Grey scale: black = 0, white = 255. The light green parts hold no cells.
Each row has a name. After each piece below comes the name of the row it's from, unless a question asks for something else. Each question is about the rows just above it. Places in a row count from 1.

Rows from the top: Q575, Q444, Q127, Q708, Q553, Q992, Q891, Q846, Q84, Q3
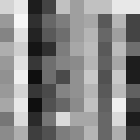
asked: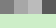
Q708
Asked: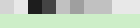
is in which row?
Q575
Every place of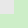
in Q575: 2 9 10
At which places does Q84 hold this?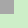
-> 6 7

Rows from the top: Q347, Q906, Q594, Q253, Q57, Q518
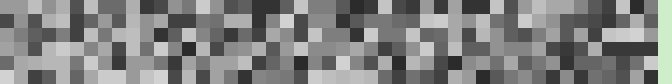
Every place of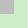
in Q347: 3 7 39
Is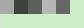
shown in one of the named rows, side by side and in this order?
yes
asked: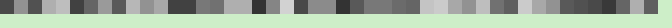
Q906
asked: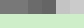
Q906
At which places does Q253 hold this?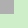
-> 19 43

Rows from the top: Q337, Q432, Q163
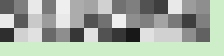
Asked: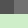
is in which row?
Q432
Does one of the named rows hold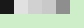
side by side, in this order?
no
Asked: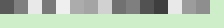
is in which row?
Q337
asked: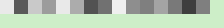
Q432
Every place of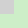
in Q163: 2 12 13
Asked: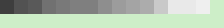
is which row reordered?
Q432
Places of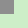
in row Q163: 5 14

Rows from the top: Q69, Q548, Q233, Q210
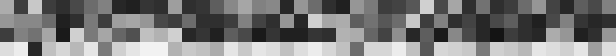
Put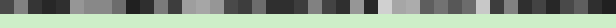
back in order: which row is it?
Q548
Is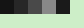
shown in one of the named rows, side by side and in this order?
no
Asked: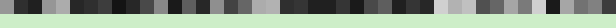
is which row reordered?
Q233
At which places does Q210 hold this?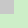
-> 14 18 34 37
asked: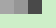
Q548
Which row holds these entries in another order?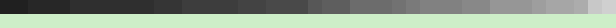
Q69
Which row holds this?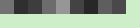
Q69

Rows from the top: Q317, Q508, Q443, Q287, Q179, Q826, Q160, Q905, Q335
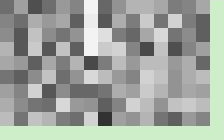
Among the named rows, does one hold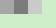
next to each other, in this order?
no
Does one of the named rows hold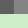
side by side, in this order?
yes
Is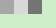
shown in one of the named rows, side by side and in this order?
yes
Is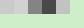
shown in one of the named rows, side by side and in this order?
yes
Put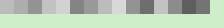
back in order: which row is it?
Q826
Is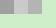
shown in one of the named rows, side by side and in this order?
yes

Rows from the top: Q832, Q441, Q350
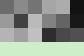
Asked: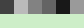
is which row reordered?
Q441
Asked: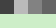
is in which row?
Q441

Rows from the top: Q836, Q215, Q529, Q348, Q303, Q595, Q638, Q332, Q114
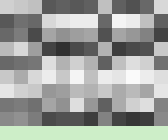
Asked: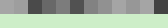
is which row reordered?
Q529
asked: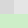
Q215

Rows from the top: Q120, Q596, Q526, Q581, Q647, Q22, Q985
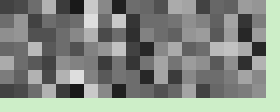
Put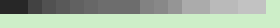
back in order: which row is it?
Q581
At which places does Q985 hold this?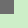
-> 3 10

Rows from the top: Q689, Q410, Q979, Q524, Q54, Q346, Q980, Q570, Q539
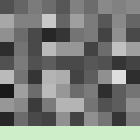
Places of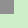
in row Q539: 5 7
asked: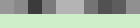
Q570
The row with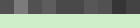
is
Q54
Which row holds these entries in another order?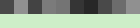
Q979

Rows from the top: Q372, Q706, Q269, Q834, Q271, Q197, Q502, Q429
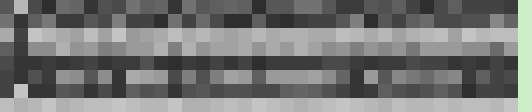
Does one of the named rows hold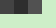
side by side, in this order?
no
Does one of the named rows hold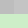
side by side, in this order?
yes

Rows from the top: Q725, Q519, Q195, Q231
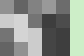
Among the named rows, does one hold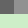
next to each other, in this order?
yes
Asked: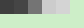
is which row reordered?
Q195
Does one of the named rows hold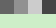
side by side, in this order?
yes
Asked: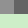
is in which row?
Q725

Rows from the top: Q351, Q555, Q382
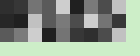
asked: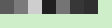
Q382
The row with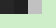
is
Q555
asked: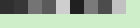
Q351

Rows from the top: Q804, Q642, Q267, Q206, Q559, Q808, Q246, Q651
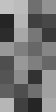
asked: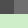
Q246
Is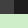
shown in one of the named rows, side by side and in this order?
no
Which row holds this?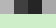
Q651
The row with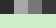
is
Q267
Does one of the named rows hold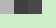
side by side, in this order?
yes
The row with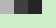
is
Q651
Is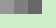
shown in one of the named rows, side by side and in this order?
yes

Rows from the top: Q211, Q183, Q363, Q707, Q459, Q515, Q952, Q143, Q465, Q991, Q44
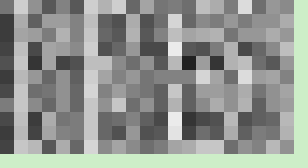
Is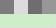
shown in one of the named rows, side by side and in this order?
yes
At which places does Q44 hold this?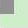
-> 18 21
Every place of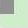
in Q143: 5 8 11 17 20

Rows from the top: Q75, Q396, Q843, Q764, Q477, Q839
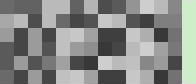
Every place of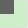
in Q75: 2 3 6
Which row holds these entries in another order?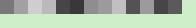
Q764

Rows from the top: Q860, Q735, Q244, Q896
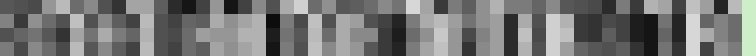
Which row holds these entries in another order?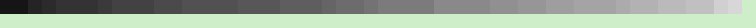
Q896
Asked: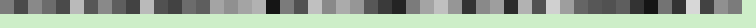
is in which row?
Q896
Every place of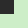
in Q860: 13 44
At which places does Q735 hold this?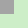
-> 18

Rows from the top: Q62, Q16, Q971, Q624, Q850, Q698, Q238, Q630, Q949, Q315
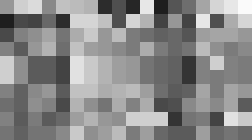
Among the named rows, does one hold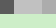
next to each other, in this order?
yes
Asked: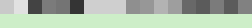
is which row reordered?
Q949
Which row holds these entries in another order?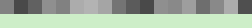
Q630
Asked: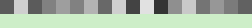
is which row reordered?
Q850
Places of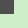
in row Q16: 9 16
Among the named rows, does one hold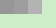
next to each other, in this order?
no
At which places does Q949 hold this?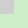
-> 10 11 12

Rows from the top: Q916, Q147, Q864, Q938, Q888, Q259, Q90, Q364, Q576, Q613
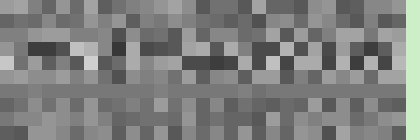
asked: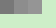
Q576
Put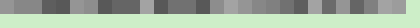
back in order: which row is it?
Q916
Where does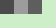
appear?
Q938
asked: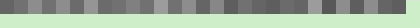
Q364
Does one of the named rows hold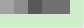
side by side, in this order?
yes
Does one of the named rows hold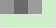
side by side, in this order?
no

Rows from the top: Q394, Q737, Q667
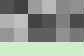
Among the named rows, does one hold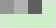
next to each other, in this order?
yes
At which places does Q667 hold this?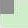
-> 5
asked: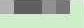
Q667

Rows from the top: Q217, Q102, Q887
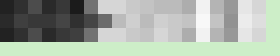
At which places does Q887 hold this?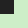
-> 1
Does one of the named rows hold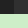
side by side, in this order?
yes
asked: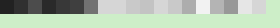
Q887

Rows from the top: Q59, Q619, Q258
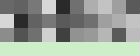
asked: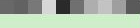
Q59
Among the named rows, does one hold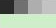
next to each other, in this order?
yes
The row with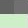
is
Q619
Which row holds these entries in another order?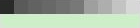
Q59
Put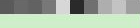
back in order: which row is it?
Q59
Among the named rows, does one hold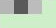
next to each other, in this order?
yes

